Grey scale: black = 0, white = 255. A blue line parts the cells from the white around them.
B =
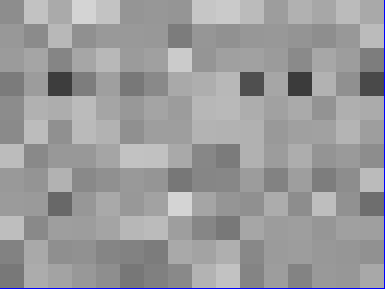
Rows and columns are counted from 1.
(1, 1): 141
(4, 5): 159
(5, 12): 161
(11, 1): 130
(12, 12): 157
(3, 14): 167
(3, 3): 133
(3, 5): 184
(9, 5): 169
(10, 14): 150
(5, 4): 187
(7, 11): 177
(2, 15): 152
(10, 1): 190
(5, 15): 175
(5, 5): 165
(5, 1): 140
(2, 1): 152
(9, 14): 190
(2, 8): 124
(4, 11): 79
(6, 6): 144
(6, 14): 161
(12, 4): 152
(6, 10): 178
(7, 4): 152
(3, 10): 160
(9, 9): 165
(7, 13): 173
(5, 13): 170
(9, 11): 144
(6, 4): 186
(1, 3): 170
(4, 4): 125

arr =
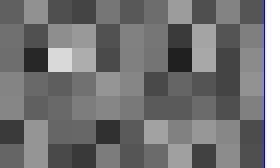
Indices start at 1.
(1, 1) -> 97
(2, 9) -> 164
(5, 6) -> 121
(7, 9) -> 65
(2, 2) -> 80
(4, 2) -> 105
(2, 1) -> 112
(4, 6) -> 133
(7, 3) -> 73
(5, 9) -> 107
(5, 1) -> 134
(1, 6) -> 88
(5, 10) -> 79
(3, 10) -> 68
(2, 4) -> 153
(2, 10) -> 84
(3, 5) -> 74
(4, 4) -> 113
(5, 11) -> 128
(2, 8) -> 58
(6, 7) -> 162
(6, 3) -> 102
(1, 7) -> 109
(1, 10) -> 131

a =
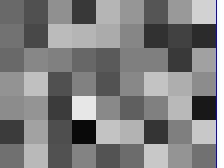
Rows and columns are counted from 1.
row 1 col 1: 105
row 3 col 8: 57
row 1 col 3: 144
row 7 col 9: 113
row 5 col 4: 231
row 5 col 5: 137
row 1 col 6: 150
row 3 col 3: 128
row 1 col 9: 210
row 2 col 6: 134
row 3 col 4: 103
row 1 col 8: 153
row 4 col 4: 129
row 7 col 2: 185
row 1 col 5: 181
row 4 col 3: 80
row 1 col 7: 85

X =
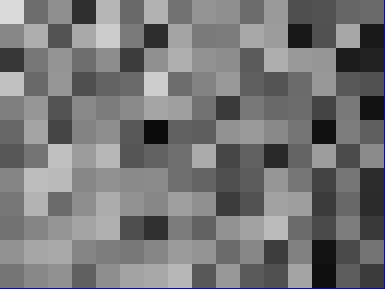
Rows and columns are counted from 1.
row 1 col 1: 218
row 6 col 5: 142
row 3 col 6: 60
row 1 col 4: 47
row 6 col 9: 94
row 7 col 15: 75
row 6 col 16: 95
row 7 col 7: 98
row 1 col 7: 178
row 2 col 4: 169
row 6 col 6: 88
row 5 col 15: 121
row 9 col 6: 146
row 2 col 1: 135
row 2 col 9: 122
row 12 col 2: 136
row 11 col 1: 146
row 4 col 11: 95
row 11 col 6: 120
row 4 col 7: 205
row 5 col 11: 120
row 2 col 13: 24
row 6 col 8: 97
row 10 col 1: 114
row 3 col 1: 55
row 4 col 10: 153
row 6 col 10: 146
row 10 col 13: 107
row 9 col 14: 59
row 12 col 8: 183
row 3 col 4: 110
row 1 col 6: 105
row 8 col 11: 92
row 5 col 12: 105
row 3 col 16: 34

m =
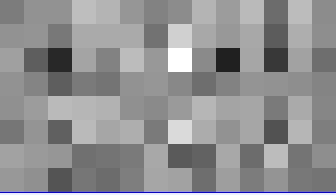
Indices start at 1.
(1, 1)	124
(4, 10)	130
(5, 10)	164
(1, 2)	145
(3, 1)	159
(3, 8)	255
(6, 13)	182
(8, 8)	162
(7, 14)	141
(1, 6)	149
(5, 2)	155
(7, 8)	91
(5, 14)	133
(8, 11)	124
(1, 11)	185
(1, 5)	180
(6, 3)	96
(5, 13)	169
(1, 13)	187
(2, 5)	170
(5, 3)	186
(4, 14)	131
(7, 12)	187
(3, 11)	165
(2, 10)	152
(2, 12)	92
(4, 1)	146
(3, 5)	130
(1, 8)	140
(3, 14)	111
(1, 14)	139

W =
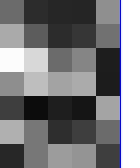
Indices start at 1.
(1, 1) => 107
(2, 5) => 113
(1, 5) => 143
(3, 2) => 216
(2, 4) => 54
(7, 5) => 62
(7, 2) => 119
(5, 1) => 62
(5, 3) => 30
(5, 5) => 164
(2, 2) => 92
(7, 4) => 148

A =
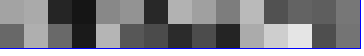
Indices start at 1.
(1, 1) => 163
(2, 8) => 43
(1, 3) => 37
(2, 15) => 116
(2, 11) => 171
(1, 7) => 40
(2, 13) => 229
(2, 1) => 104
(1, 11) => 186
